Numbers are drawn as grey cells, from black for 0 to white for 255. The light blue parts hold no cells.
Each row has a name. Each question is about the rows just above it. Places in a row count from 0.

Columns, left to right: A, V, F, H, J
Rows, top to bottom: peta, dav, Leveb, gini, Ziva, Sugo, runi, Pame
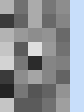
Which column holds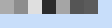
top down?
F
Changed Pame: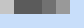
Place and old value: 4, [159]
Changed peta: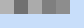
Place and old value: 3, [119]
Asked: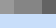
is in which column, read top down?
H

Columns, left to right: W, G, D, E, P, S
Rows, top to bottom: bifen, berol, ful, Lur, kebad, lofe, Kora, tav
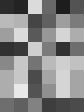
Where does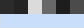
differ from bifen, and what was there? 5, [83]
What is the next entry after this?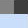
[69]

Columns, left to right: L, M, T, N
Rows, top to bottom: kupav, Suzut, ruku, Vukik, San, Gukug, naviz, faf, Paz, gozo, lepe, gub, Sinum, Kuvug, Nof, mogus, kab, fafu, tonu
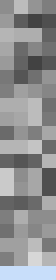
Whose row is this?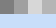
tonu
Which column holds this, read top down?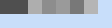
N

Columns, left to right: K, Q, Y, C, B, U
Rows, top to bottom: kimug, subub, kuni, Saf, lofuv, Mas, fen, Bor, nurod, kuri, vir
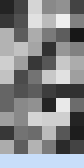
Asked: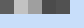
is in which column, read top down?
Q
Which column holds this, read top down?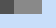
Q
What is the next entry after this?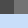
[200]
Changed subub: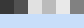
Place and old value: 4, [239]
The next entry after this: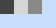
[145]
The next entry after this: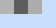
[122]

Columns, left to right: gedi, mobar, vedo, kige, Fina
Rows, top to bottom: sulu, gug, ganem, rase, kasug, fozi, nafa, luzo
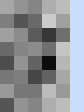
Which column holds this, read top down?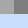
gedi
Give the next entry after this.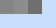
[196]
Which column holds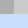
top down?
kige
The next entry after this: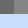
[140]
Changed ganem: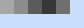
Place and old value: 0, [160]
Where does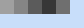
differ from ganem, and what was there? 1, [140]
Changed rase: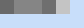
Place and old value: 2, [140]

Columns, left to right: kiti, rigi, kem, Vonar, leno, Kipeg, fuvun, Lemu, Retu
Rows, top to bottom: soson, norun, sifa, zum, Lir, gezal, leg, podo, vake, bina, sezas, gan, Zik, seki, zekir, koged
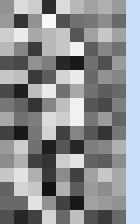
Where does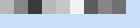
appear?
zum
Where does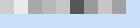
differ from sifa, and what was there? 6, [161]
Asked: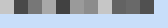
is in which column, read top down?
kiti
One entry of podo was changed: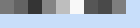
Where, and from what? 5, [241]
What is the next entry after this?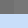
[140]

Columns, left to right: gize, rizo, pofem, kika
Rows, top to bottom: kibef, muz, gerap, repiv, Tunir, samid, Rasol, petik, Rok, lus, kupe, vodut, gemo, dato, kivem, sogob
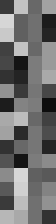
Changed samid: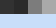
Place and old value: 1, [36]
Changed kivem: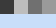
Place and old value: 3, [146]

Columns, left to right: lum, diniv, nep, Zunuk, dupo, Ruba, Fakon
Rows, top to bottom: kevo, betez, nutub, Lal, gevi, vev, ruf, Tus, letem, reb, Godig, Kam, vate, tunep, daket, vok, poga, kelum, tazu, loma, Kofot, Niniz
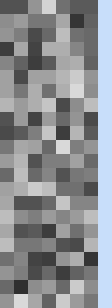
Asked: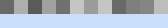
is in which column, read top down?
Zunuk
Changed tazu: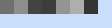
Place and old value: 1, [133]
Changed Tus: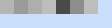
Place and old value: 3, [197]

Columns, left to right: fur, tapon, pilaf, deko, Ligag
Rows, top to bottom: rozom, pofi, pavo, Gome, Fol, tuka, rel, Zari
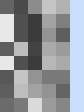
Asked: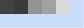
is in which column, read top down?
pilaf
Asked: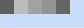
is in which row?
rel
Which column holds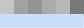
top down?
deko

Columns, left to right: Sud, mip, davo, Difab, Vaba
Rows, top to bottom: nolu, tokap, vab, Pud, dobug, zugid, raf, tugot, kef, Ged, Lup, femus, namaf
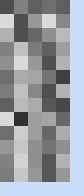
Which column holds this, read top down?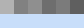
Sud
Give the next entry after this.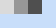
[178]

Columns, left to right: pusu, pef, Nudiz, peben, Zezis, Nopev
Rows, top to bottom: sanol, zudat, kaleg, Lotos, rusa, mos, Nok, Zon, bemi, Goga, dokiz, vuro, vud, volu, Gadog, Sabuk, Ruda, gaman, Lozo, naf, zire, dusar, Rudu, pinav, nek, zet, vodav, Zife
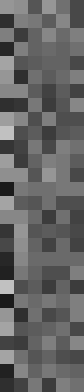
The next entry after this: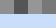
[72]
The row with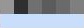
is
mos
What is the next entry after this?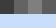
[135]
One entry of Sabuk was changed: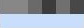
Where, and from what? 5, [66]
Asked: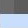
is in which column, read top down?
Zezis
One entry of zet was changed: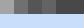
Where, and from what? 4, [78]
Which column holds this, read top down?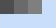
Zezis

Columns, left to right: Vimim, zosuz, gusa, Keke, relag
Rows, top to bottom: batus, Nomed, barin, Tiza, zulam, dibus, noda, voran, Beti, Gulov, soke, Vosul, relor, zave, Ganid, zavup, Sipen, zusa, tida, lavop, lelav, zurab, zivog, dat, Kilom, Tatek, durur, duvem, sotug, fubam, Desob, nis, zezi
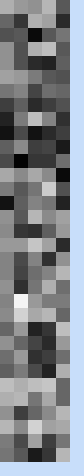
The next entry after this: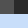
[34]
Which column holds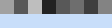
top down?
Keke
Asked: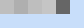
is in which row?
duvem
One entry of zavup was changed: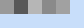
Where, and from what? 0, [145]
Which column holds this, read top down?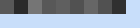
relag
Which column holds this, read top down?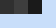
relag
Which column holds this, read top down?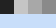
Keke

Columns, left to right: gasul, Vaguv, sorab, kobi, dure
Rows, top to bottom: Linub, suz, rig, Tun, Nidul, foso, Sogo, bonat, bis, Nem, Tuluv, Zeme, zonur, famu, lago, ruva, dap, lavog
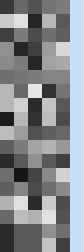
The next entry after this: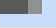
[111]
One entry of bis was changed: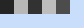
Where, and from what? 0, [29]
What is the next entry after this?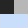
[89]
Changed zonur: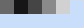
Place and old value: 0, [111]
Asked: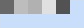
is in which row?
ruva
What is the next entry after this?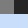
[163]

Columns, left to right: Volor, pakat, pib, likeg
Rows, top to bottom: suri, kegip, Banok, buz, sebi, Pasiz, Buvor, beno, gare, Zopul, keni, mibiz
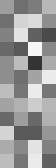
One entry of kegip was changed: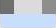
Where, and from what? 1, [212]
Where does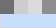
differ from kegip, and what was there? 1, [212]
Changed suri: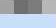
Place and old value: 0, [157]
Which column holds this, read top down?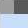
pakat
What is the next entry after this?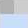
[183]
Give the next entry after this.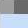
[177]
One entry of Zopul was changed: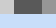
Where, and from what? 0, [212]

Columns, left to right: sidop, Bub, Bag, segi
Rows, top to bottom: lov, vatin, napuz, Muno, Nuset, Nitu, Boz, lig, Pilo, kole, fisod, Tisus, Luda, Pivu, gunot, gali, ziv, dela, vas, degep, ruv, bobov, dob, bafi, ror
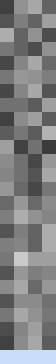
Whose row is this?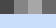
Nuset
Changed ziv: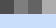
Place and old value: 0, [84]
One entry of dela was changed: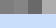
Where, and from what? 2, [99]

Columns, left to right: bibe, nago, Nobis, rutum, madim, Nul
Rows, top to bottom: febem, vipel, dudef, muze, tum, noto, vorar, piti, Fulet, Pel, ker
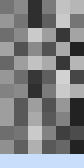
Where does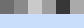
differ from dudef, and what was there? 5, [164]
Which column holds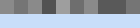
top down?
nago
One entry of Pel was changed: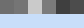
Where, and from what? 3, [130]
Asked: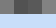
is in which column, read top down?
rutum
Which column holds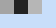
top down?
Nul

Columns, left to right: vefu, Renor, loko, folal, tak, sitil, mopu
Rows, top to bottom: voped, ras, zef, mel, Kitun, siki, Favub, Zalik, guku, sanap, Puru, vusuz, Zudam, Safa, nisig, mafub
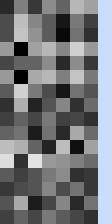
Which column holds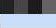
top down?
loko
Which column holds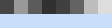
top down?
vefu
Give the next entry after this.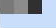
[56]
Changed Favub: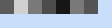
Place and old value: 5, [114]
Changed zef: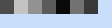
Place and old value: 6, [48]

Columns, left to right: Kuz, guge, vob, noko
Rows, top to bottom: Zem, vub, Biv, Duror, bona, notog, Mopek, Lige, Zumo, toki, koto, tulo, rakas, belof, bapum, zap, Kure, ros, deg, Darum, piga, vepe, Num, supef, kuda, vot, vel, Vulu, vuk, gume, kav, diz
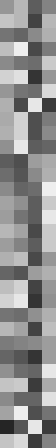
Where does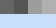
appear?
Darum
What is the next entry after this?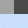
[202]
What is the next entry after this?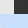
[144]
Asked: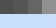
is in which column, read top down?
guge
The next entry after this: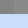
[157]

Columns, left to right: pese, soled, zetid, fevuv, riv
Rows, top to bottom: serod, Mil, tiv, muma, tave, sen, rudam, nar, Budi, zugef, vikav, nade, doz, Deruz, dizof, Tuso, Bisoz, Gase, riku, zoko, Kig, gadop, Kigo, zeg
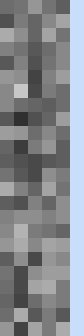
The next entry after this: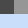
[136]
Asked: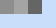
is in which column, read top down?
fevuv
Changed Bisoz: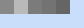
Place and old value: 1, [179]
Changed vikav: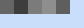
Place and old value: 3, [150]
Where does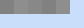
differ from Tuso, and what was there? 2, [142]
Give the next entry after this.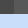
[94]

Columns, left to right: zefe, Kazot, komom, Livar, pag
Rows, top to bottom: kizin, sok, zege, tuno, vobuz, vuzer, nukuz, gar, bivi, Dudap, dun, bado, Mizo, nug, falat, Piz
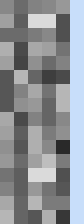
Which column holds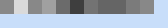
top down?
Livar
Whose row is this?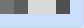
Mizo
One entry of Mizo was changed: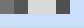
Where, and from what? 1, [94]
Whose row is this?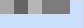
falat
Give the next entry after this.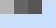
[175]

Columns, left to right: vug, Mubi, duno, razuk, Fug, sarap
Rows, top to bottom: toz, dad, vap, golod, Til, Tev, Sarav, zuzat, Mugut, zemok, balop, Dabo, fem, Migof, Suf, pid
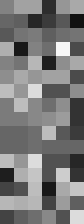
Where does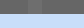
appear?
balop
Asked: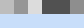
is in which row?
Sarav
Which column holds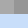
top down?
Mubi

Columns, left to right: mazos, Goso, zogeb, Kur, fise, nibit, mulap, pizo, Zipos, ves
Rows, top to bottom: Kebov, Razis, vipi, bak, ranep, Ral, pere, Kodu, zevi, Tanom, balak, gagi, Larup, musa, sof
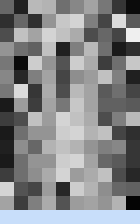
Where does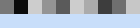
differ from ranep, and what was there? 4, [83]
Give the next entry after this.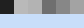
[119]
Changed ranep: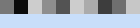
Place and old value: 3, [148]
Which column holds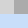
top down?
nibit
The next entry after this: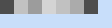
[127]
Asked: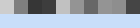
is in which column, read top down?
zogeb
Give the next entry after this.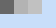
[179]

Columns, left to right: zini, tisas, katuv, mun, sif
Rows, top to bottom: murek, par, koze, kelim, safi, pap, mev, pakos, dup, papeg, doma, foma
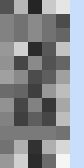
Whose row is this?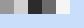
foma
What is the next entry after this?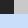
[229]
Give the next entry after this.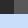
[195]
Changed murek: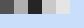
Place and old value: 1, [182]
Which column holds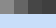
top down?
tisas

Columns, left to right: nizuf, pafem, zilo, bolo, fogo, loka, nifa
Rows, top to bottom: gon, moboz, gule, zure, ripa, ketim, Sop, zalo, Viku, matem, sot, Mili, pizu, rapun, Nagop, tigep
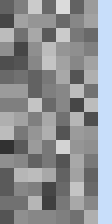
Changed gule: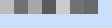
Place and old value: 5, [120]
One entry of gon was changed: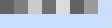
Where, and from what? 3, [105]
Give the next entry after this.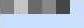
[188]

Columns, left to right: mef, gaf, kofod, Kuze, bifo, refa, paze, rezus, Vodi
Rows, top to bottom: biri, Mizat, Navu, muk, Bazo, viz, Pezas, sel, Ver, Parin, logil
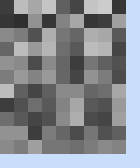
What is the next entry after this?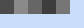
[96]
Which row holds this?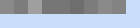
logil
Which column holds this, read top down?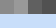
gaf

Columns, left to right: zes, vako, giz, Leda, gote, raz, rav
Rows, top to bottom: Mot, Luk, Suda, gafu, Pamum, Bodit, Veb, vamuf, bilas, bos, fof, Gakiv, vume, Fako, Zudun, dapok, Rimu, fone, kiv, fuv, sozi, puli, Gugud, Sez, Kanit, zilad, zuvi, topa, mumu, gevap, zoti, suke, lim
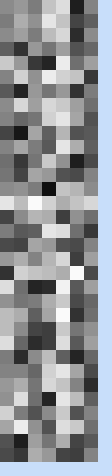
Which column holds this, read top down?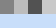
raz
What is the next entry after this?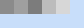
[44]
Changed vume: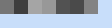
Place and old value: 1, [68]
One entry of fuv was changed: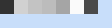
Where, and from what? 4, [173]
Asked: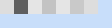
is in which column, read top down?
gote
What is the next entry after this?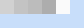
[74]

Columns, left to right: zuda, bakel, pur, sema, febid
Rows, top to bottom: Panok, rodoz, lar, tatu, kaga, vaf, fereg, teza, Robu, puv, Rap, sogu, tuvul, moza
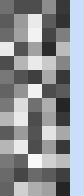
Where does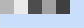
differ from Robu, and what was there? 4, [56]
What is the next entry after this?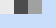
[56]
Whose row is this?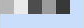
Rap
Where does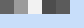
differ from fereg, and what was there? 1, [147]
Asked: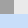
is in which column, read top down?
pur

